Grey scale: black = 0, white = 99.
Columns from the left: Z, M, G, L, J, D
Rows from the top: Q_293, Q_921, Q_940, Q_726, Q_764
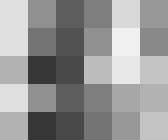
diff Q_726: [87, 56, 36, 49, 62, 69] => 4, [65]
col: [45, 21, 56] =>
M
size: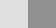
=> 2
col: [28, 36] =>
G

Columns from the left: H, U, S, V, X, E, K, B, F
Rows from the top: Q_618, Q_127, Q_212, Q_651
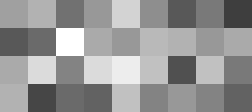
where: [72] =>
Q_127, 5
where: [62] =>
Q_618, 0
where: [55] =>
Q_618, 5
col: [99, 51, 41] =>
S

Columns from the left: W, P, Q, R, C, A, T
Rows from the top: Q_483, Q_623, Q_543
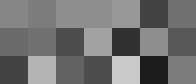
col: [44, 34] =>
T
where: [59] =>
Q_483, 4
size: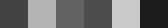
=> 6
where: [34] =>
Q_623, 6

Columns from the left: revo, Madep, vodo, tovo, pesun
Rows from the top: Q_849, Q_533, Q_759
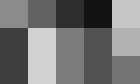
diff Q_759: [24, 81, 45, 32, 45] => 2, [48]
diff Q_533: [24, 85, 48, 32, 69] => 1, [81]
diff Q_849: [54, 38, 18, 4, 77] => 3, [7]

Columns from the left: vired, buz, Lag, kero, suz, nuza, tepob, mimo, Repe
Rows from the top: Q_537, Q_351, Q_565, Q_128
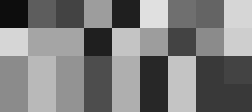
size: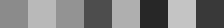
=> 8
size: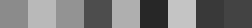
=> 9
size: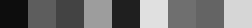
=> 9

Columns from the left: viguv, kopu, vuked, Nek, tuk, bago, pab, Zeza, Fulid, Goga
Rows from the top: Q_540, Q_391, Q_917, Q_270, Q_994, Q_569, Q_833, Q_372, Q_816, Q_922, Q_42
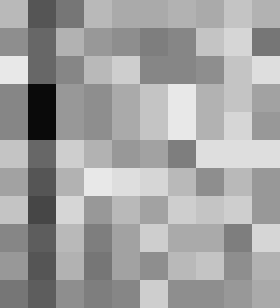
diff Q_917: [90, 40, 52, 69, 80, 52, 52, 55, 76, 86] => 3, [72]
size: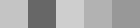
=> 5
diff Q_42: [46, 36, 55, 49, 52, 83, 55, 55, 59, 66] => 5, [80]

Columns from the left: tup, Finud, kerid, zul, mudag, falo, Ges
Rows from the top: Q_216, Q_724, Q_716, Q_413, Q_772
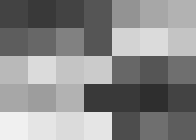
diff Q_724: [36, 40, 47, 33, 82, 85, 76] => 2, [50]
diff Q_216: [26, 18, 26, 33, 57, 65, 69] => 1, [22]
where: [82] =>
Q_724, 4
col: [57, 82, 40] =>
mudag
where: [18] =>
Q_413, 5
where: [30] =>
Q_772, 4
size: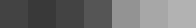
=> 7

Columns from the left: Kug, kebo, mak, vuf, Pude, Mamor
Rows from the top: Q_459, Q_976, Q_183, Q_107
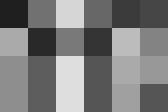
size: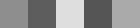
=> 5
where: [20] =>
Q_976, 3
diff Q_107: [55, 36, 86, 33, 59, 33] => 4, [62]
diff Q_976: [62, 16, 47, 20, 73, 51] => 0, [66]
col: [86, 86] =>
mak
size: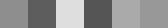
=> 6

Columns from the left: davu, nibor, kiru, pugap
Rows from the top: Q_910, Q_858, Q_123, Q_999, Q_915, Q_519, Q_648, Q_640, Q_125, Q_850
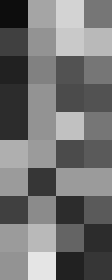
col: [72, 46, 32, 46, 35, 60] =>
pugap
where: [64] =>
Q_910, 1
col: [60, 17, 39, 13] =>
kiru
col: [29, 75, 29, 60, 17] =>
kiru
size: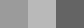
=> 3

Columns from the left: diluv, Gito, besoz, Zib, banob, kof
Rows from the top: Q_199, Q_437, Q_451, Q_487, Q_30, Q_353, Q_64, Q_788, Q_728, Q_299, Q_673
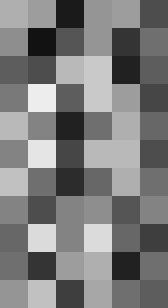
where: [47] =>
Q_487, 0
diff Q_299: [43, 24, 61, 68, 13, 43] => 1, [20]

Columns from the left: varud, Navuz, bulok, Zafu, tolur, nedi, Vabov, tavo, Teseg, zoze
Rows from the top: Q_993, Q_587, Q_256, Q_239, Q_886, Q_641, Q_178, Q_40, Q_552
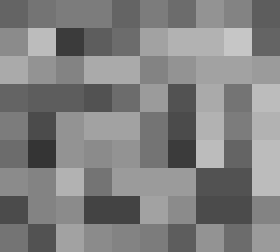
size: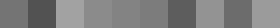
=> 10
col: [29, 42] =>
Teseg

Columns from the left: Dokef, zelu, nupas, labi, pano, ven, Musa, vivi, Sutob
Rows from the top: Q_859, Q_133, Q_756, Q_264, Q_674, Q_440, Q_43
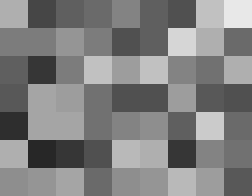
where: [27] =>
Q_859, 1
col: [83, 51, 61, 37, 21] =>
Musa
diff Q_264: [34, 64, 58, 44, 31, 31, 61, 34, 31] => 2, [61]
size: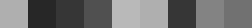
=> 9
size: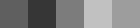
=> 5
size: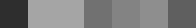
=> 7

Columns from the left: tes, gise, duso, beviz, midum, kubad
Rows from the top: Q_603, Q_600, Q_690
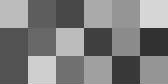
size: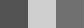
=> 3
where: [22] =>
Q_690, 4
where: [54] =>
Q_600, 4
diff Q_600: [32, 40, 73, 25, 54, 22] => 5, [19]
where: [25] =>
Q_600, 3
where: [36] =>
Q_603, 1

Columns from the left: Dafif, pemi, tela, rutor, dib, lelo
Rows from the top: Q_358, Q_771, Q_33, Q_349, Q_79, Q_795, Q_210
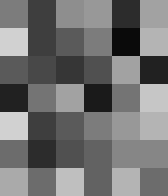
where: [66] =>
Q_210, 0
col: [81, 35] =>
Dafif
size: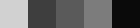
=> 5
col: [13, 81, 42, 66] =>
Dafif
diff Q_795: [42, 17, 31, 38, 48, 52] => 4, [52]
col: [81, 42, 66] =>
Dafif
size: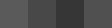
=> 4

